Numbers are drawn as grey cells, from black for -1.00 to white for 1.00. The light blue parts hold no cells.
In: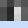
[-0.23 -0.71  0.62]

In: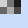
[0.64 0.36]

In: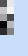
[-0.35  0.91]

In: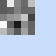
[-0.28 -0.24  0.24  0.11 -0.21]

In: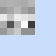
[0.37 0.31 0.85 0.95 0.14]

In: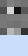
[-0.16  0.67 -0.05 -0.07]

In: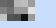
[-0.19 -0.13 -0.37]

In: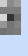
[ 0.61 -0.02 -0.15]
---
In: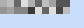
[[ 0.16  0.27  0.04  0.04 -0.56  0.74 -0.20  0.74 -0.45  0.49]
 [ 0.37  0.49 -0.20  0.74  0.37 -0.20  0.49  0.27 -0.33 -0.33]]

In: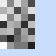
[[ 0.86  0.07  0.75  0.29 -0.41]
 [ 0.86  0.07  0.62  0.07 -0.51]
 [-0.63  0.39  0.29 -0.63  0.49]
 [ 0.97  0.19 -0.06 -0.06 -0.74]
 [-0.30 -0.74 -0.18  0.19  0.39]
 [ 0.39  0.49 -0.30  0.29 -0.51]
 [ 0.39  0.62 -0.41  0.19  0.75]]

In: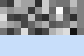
[[-0.32 -0.55  0.48  0.27  0.27 -0.65  0.60  0.01 -0.10 -0.10  0.48  0.01]
 [ 0.38  0.14  0.27  0.27 -0.55  0.14  0.60 -0.20  0.96 -0.32  0.14  0.01]
 [ 0.48  0.27  0.14 -0.44 -0.20  0.14  0.38 -0.32 -0.20 -0.10  0.38  0.01]
 [-0.10 -0.55 -0.20  0.73 -0.32 -0.65 -0.44  0.38  0.60  0.73 -0.87 -0.10]
 [ 0.73 -0.44 -0.55 -0.44  0.48 -0.44 -0.65  0.01  0.60 -0.20 -0.65  0.01]]

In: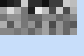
[[ 0.26  0.71  0.37 -0.07 -0.75  0.84  0.48 -0.41  0.59 -0.41  0.37]
 [ 0.37 -0.30  0.26 -0.07  0.15 -0.30  0.26 -0.41  0.15 -0.19 -0.30]
 [-0.07  0.15  0.15 -0.07 -0.19 -0.19  0.05  0.05 -0.19 -0.07  0.05]
 [ 0.05  0.05 -0.07  0.05 -0.19  0.05  0.26 -0.19  0.15 -0.19  0.15]
 [-0.87 -0.75 -0.64  0.59 -0.64 -0.64 -0.87 -0.52 -0.52  0.59  0.48]]

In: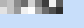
[[ 0.77  0.53  0.20  0.88  0.99  0.32 -0.16 -0.39 -0.65]
 [ 0.42  0.53  0.10 -0.16  0.65 -0.03 -0.52  0.88 -0.29]]

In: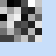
[[-0.98  0.66  0.88 -0.88  0.33 -0.25]
 [ 0.66  0.23  0.66 -0.63 -0.76  0.33]
 [-0.50 -0.50  0.11  0.55 -0.38  0.78]
 [-0.12  0.43 -0.12 -0.63  0.43 -0.76]
 [ 0.23  0.78 -0.50 -0.38 -0.76  0.78]
 [ 0.11 -0.98 -0.88 -0.38  1.00  0.55]]

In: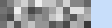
[[-0.09 -0.21  0.86  0.17 -0.43 -0.21  0.04  0.29  0.64 -0.21  0.74  0.74
   0.29]
 [-0.21 -0.43  0.53  0.29 -0.09  0.17  0.04  0.53  0.74  0.04 -0.32  0.29
   0.40]
 [-0.21  0.04  0.40  0.64  0.17  0.86  0.53  0.53  0.17  0.64  0.04  0.04
  -0.21]
 [-0.09  0.40 -0.32  0.29  0.53  0.17  0.17 -0.32 -0.09 -0.43  0.40  0.29
  -0.55]]

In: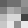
[[ 0.45  0.69  0.69 -0.48]
 [ 0.01  0.35  0.24  0.01]
 [ 0.56  0.82  0.14  0.82]
 [-0.25 -0.12 -0.12  0.14]]
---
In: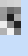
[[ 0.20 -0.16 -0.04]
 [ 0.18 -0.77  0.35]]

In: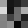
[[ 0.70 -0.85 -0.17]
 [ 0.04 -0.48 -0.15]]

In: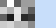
[[ 0.65  0.38  0.82]
 [-0.24 -0.78  0.78]]

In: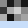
[[-0.57  0.35  0.62]
 [ 0.38 -0.86  0.08]]

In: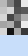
[[ 0.54  0.67 -0.37]
 [ 0.69 -0.44 -0.04]]

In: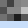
[[-0.38  0.07  0.06]
 [-0.11 -0.32 -0.77]]

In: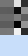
[[-0.27 -0.28 -0.91]
 [-0.17 -0.17 -0.01]]
